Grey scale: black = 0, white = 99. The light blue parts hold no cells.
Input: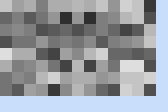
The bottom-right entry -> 31
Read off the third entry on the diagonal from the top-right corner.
26
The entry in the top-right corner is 22
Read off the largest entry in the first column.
86
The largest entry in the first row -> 81
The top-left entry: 76
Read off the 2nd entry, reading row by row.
62
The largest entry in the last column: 81
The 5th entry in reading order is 67
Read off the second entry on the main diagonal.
49
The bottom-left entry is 45
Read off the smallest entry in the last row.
22
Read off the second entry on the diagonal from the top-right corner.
76
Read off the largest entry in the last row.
81
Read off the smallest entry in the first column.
31

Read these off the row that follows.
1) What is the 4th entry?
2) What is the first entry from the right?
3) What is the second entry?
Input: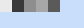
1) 65
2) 35
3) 22

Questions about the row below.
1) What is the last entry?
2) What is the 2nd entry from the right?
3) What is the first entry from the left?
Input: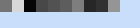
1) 58
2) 19
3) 45

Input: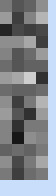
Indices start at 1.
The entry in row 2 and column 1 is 60
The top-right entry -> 55
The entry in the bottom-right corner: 47
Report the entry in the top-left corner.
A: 47
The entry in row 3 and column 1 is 14
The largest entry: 80
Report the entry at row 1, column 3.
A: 38
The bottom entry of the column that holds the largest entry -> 42
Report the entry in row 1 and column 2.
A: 33
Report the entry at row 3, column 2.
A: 28
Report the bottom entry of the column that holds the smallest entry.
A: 24
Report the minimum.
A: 9
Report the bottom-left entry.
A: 47
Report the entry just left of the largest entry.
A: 65
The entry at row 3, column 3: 24
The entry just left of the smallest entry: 51
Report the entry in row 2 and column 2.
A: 24
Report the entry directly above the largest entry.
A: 38

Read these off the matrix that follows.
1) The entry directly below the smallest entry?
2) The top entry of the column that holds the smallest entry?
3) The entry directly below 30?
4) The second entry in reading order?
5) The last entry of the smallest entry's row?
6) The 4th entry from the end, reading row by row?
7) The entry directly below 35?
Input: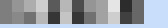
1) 25
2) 17
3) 21
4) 58
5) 40
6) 63
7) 21
